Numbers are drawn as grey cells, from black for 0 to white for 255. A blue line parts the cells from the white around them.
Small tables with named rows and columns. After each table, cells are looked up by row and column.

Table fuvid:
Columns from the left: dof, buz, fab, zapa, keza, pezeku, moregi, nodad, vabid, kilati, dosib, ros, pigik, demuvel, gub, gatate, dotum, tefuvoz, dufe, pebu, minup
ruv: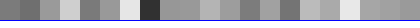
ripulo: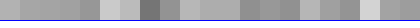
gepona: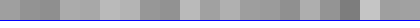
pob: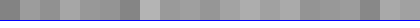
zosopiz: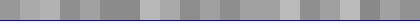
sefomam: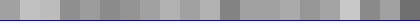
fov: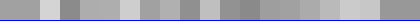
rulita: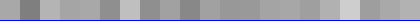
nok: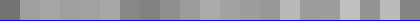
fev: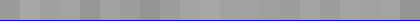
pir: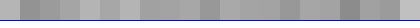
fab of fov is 212
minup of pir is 192
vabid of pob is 154
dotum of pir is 163
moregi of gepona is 180
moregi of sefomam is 148
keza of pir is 180

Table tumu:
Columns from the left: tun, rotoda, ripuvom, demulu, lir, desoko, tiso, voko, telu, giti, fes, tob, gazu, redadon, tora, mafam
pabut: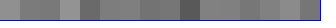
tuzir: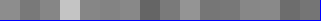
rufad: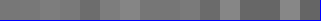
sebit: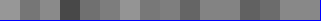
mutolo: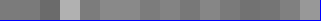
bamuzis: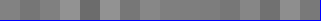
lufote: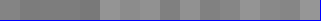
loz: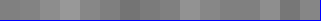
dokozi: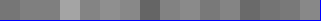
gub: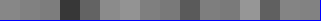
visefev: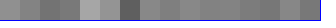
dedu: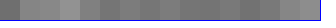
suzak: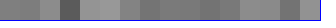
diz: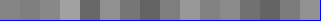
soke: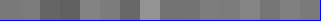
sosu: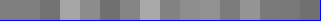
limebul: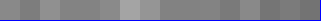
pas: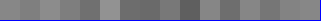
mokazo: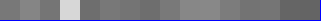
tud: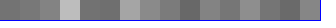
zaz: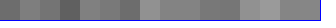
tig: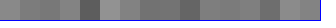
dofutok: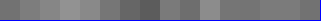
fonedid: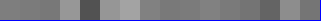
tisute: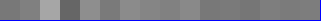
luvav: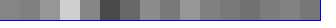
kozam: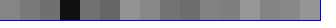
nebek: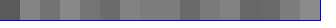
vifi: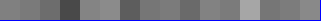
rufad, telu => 118
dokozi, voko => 101
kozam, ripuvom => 112
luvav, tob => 120
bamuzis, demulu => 146
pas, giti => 95
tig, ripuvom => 120

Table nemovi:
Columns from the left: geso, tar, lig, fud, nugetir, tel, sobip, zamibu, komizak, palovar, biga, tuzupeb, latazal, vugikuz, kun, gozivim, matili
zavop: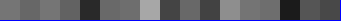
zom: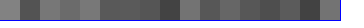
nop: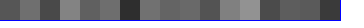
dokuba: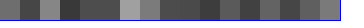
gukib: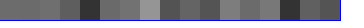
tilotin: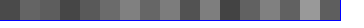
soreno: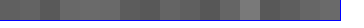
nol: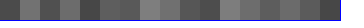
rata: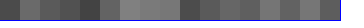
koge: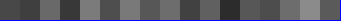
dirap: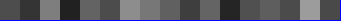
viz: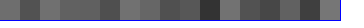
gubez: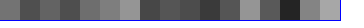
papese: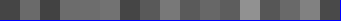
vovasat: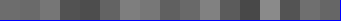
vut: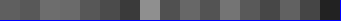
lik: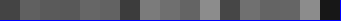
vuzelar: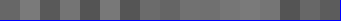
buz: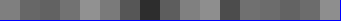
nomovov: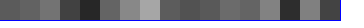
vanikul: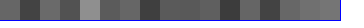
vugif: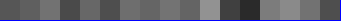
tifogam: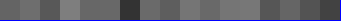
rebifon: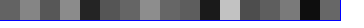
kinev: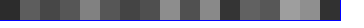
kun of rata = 98
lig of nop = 73
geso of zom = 130
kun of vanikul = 103
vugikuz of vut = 71
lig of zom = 119
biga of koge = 96
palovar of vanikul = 89
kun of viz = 97
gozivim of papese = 129
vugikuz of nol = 93
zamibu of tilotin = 102
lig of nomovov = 115
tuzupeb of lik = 70
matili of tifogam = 66
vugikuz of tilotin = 128

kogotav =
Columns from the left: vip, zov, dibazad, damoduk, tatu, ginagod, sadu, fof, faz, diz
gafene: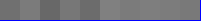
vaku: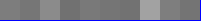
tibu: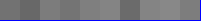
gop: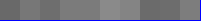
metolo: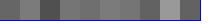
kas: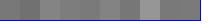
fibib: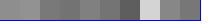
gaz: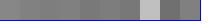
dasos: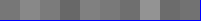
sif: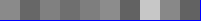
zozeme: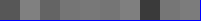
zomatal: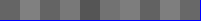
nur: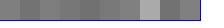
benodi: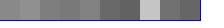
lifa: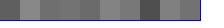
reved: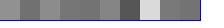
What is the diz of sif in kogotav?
98
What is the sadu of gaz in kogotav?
120
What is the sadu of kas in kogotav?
119
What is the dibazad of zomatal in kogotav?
100
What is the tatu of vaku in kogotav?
121
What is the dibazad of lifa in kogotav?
111
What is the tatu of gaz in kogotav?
121
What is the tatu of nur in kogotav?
113
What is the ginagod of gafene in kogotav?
128
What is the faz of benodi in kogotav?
113
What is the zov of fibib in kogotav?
146
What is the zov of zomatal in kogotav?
128
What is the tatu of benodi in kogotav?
130
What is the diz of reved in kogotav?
115

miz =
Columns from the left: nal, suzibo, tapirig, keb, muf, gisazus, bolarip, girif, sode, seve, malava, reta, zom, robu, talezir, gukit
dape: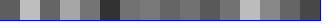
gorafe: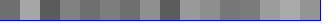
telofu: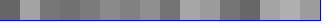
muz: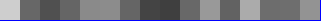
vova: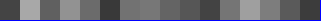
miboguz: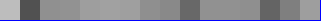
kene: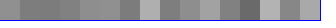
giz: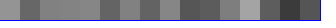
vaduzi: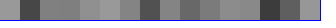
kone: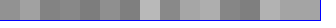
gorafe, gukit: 148
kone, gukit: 164
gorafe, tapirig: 91
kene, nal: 144
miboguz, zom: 143
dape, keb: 166
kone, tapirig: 131
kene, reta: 129
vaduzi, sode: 132
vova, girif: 119
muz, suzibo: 103
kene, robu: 179
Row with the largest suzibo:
dape

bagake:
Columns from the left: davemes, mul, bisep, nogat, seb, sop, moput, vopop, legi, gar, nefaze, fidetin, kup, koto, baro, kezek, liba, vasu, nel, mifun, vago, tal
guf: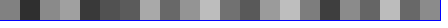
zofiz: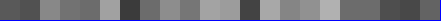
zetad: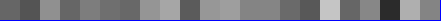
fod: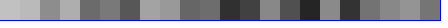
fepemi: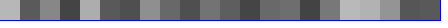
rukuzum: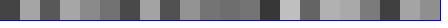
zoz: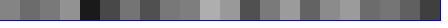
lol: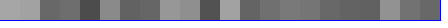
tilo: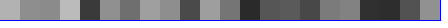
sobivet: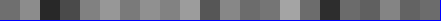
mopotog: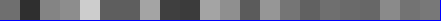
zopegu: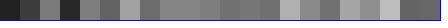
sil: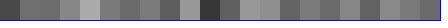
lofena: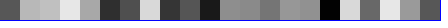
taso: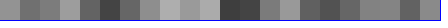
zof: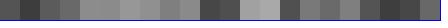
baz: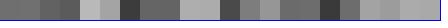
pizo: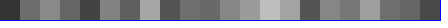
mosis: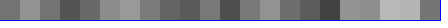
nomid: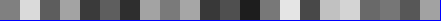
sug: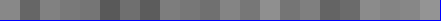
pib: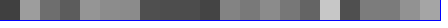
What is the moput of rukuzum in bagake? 73
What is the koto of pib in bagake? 139
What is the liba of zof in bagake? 106
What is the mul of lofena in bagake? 184
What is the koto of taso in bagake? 123
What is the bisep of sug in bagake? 129
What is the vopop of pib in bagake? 79
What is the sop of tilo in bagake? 144
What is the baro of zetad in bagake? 106
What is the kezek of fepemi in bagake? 67
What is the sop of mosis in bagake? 140
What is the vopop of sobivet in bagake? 144
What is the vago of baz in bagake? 171
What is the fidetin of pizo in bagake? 135
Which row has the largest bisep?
lofena

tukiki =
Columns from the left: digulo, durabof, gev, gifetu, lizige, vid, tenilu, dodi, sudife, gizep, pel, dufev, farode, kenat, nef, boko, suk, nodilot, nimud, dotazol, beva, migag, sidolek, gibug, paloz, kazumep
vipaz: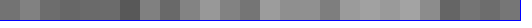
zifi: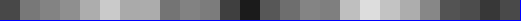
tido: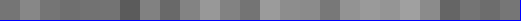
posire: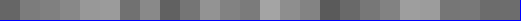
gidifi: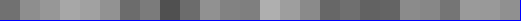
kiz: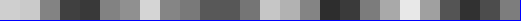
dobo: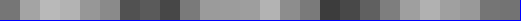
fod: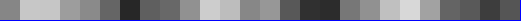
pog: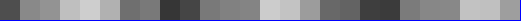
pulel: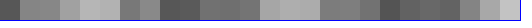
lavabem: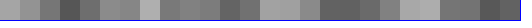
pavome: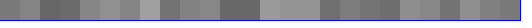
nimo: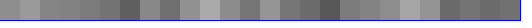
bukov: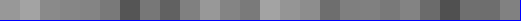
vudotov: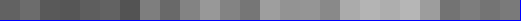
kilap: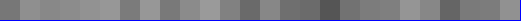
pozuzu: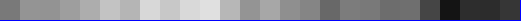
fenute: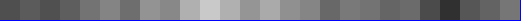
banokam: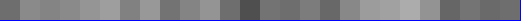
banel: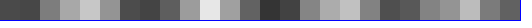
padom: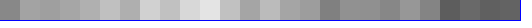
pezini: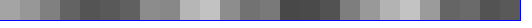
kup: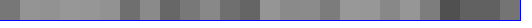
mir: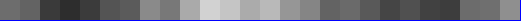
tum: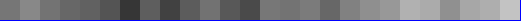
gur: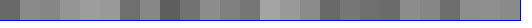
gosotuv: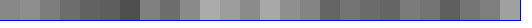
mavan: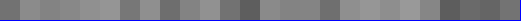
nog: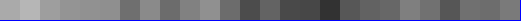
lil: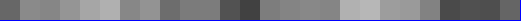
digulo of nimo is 142
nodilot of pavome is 125
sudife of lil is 109
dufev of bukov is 132
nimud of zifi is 221
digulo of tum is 118
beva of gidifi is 139
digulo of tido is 117
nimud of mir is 89

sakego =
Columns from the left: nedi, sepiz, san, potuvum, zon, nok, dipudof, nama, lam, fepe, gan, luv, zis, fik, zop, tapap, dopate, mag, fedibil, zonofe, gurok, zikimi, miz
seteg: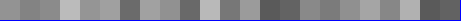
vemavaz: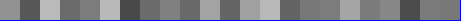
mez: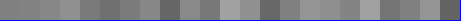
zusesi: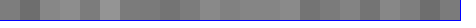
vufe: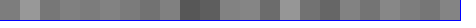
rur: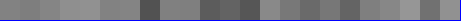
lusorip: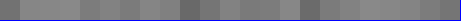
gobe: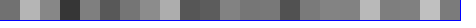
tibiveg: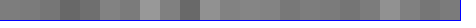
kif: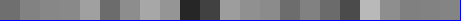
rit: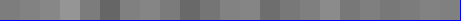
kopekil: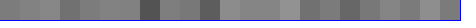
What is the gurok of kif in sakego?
128
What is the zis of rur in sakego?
86
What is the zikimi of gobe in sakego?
192
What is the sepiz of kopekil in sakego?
130
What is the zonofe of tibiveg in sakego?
145
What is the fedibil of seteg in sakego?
165
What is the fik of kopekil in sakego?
133
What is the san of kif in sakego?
135
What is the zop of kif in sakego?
109
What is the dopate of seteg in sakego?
123
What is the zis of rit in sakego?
133
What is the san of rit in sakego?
135
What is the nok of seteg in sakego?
160
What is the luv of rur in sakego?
99
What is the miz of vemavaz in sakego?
120
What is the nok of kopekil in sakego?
130
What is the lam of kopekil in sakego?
126
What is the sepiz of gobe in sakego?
181

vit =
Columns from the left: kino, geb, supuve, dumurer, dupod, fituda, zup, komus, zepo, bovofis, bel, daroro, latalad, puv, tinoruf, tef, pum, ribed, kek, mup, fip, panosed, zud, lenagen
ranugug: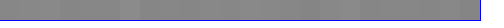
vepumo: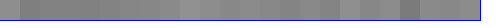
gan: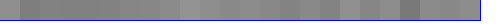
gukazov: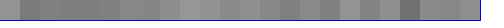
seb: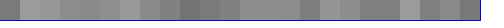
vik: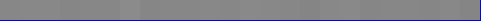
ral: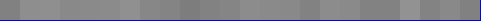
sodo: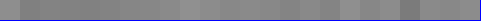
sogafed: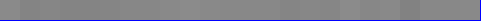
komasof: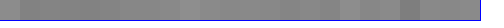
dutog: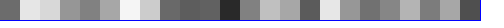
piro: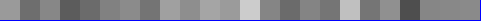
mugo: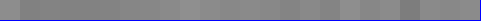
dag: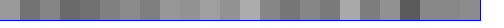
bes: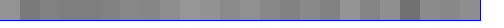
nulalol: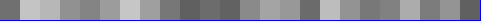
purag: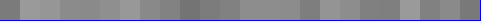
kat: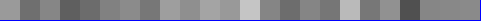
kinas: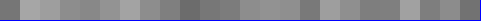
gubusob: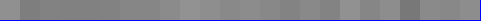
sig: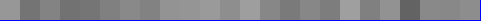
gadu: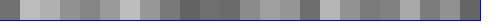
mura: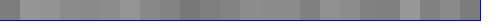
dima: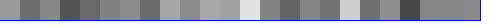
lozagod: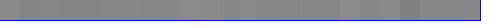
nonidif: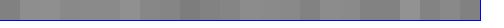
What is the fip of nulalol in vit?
172
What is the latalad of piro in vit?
204
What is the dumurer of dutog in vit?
150
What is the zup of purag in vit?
152
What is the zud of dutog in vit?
167
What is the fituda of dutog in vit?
167
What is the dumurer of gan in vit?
129
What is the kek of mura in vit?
129
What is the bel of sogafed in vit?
137
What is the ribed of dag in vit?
169
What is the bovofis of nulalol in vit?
96
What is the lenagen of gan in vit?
141
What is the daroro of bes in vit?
138
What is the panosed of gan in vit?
139
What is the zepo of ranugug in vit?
135
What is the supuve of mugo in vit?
131
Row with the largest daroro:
dima

